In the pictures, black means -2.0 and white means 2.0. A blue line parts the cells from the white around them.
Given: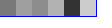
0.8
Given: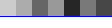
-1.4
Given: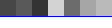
-0.3
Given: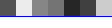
-1.4
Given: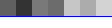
1.1
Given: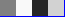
1.9
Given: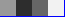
-1.3
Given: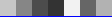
1.8
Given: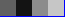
-1.7
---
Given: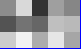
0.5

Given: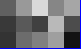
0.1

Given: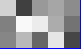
0.6

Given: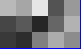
-0.7

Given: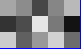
0.1

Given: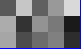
0.4
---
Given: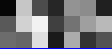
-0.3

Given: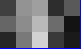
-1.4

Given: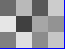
0.0

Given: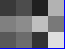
-0.6

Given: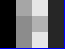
-2.0

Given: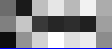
-1.8

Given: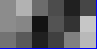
-0.2

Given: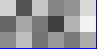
0.2

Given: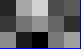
0.2
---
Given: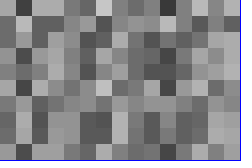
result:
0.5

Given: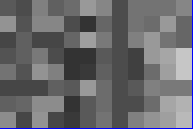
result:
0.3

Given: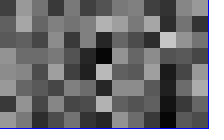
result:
-1.3

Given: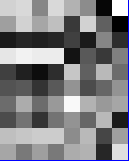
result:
0.5

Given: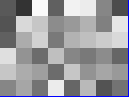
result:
-0.2

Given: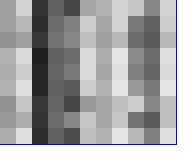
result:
-1.3

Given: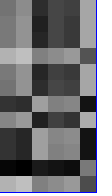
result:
0.0

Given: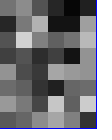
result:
0.2

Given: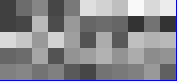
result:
-0.2
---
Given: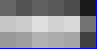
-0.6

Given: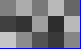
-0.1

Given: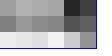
0.6

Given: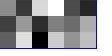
2.0

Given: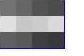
-0.4

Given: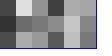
-1.0

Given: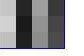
-1.4
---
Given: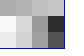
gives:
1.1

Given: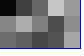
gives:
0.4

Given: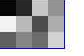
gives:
0.3

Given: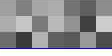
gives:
0.2

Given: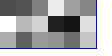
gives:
0.1

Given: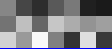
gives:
-1.6

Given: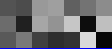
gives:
0.2

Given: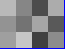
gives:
0.7

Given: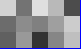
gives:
-0.8

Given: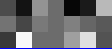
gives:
0.9
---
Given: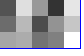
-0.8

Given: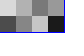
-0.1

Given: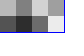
1.3

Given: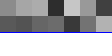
0.7

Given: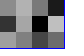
-2.0

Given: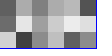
0.5
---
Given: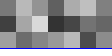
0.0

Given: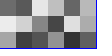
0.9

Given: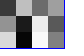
0.5

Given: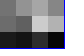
0.1

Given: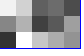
-0.8

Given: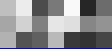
-0.3

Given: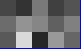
-0.7
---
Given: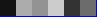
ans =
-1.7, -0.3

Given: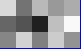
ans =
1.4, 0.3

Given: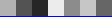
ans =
0.8, -0.4

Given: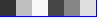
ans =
-1.2, 1.5

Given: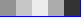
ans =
0.3, -1.2

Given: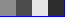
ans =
0.2, -1.3

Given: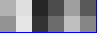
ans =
0.8, 0.1

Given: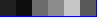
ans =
-1.5, -0.6

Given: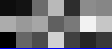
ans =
-1.8, -1.1
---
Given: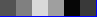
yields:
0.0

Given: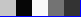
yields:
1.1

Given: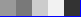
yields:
0.4

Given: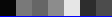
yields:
-0.4

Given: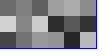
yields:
-0.2

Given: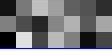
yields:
-0.9

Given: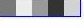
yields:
-0.1

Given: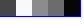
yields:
-0.9
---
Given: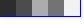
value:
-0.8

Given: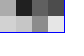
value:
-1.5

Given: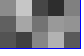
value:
1.1

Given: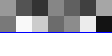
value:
-0.7

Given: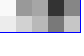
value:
0.4

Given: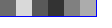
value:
1.4

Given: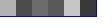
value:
-0.8

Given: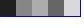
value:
0.1
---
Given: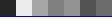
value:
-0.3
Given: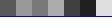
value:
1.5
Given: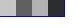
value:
-1.3
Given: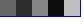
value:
1.0
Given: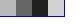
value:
1.3
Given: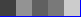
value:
1.2
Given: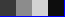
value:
-1.8
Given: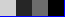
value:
-2.0
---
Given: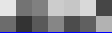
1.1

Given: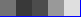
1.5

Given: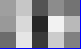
-0.2

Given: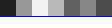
-0.5

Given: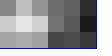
-0.5

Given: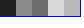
0.9

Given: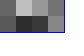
-0.6
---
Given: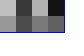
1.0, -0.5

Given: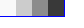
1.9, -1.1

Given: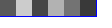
-0.6, -1.1

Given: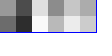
0.4, 1.2

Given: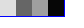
1.5, -1.9

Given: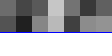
-0.3, 0.3

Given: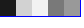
-1.6, 0.4
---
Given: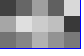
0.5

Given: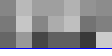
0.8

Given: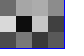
0.6

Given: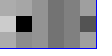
-0.2

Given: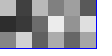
0.0

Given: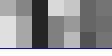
1.1
